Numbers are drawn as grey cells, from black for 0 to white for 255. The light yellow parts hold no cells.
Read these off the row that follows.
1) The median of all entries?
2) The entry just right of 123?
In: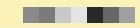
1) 138
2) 200

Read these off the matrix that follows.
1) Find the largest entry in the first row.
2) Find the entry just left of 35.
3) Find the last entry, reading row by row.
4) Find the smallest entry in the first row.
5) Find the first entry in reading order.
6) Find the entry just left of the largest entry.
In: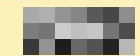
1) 175
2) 83
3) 183
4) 71
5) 168
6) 117
